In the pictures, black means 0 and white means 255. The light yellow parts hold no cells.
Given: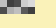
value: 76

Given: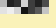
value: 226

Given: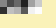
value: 47

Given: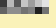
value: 99

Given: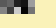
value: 131

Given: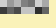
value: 59
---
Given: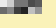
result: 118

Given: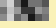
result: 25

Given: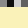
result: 96

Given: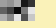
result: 24

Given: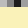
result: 158

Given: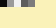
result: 93
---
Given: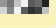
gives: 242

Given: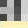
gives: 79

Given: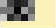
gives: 3

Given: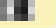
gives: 52

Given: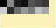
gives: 110

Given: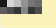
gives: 53

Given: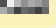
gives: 65
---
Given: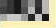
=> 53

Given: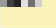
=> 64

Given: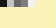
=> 194

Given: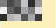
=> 71

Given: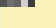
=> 111

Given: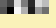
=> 66
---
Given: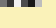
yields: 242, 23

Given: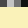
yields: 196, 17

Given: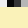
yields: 239, 7

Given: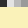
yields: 227, 45

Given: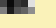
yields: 224, 11

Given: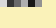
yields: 217, 23

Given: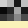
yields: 207, 8

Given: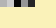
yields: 206, 8
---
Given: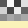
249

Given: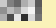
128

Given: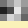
156

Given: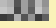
174

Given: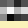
108

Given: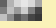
179
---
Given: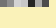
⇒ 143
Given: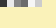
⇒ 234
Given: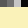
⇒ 113
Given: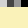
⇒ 69
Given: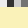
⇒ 50
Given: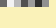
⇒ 243
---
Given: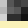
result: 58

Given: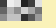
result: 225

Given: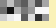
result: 120

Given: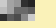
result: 150

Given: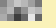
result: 198

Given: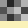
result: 110

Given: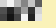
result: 184

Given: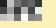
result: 115
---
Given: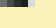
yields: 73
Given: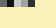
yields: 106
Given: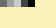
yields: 107
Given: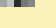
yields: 134
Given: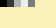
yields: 125
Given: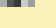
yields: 158
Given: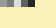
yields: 123
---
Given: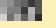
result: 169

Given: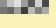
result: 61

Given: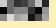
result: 179

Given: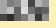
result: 124

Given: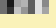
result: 149

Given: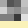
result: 127
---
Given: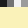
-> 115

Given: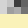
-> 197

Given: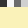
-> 247

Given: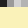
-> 154

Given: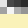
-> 73

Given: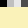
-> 191

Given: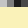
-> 126

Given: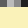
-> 187
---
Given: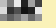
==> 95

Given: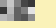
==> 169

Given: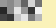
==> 53

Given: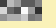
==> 173

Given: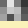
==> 81

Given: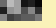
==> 63

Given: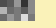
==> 151
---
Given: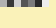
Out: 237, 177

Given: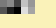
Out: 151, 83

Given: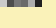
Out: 33, 203

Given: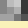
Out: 55, 162

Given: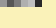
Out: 41, 151

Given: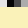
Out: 172, 228

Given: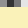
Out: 229, 145

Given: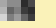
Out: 74, 211
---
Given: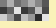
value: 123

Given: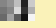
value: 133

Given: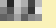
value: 175

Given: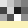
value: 227

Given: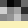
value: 82

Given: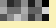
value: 141

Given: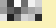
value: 166

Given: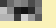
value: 60

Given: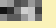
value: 167
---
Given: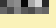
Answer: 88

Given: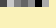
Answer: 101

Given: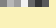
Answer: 242

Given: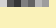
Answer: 127

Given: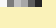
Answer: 193

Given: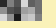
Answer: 26
